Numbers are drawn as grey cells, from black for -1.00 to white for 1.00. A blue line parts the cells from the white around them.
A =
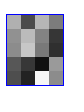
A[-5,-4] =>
0.38
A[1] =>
[0.14, 0.47, 0.03, -0.58]
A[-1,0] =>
-0.39
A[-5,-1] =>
-0.03
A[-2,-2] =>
-0.87

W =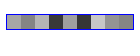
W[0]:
0.30
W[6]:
0.56
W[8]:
0.04
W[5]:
-0.58

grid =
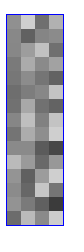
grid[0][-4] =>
0.13
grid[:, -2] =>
[-0.13, 0.04, 0.51, 0.08, -0.08, 0.06, -0.11, 0.01, 0.11, -0.29, -0.18, 0.22, 0.55, -0.25, 0.08]
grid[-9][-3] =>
0.32
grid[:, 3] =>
[0.39, 0.09, -0.12, 0.27, -0.23, 0.53, -0.22, 0.53, 0.62, -0.44, 0.19, 0.62, -0.08, -0.54, 0.61]
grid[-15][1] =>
0.62
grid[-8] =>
[0.05, 0.50, 0.01, 0.53]
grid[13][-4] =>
0.15
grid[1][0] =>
0.07
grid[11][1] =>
-0.25
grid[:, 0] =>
[0.13, 0.07, 0.06, -0.04, -0.07, -0.14, -0.11, 0.05, -0.09, 0.08, 0.46, 0.16, 0.09, 0.15, -0.15]
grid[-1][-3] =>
0.46
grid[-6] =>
[0.08, 0.08, -0.29, -0.44]
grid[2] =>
[0.06, 0.23, 0.51, -0.12]

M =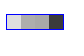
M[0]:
0.75
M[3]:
-0.54
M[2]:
0.32

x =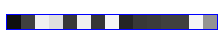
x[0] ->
-0.88
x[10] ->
-0.54
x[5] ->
0.88
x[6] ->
-0.58

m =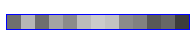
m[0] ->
-0.13
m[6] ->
0.59
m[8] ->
0.09

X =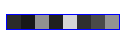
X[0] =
-0.66
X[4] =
0.68
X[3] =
-0.75
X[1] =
-0.81

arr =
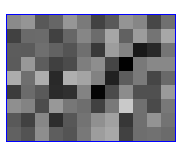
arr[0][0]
0.08
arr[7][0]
-0.30
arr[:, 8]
[0.16, -0.24, 0.02, -0.99, -0.27, 0.10, 0.58, -0.57, -0.49]
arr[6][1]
0.03
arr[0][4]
0.18
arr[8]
[-0.24, -0.35, 0.11, -0.26, -0.34, -0.06, 0.23, 0.32, -0.49, -0.14, -0.11, -0.16]
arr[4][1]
-0.13
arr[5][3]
-0.66
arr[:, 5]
[-0.04, 0.05, -0.13, -0.01, 0.29, 0.03, -0.14, -0.10, -0.06]
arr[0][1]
0.17
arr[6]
[0.12, 0.03, -0.40, 0.19, -0.07, -0.14, -0.49, -0.05, 0.58, -0.12, -0.42, -0.06]
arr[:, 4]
[0.18, -0.20, -0.34, -0.41, 0.37, -0.62, -0.07, -0.32, -0.34]
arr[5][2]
-0.30
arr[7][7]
0.26
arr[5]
[-0.53, -0.16, -0.30, -0.66, -0.62, 0.03, -0.96, -0.41, 0.10, -0.37, -0.37, 0.21]
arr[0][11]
-0.12
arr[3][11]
0.07
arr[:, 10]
[-0.44, -0.09, -0.69, 0.07, -0.45, -0.37, -0.42, 0.15, -0.11]
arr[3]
[-0.29, 0.19, -0.27, -0.50, -0.41, -0.01, 0.11, -0.46, -0.99, -0.05, 0.07, 0.07]
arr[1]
[-0.49, -0.17, -0.16, -0.49, -0.20, 0.05, -0.15, 0.30, -0.24, 0.22, -0.09, 0.31]
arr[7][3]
-0.65
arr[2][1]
-0.29

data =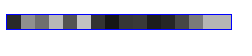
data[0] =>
-0.68
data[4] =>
-0.35
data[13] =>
-0.04
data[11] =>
-0.70
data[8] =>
-0.58
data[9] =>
-0.55

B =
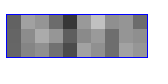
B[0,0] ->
-0.23
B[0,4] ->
-0.57
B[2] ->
[-0.20, 0.04, 0.13, -0.11, -0.41, 0.27, 0.13, -0.14, 0.27, 0.18]
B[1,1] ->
0.10
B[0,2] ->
0.17

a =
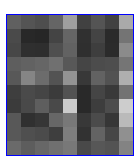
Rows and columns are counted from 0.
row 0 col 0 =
-0.25
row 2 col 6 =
-0.51
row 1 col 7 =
-0.67
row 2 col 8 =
0.09
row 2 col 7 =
-0.66
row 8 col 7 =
-0.45
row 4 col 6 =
-0.23
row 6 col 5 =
-0.68
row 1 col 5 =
-0.62
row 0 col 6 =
-0.34
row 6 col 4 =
0.59
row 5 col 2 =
-0.46
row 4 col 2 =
-0.15
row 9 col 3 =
-0.12
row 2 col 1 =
-0.63
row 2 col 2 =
-0.64
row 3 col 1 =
-0.23
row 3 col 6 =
-0.40
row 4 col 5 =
-0.56
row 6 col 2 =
-0.26
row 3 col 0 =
-0.26
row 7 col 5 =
-0.56
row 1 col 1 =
-0.69
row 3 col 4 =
-0.31
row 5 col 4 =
-0.36
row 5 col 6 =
-0.46
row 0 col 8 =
0.33
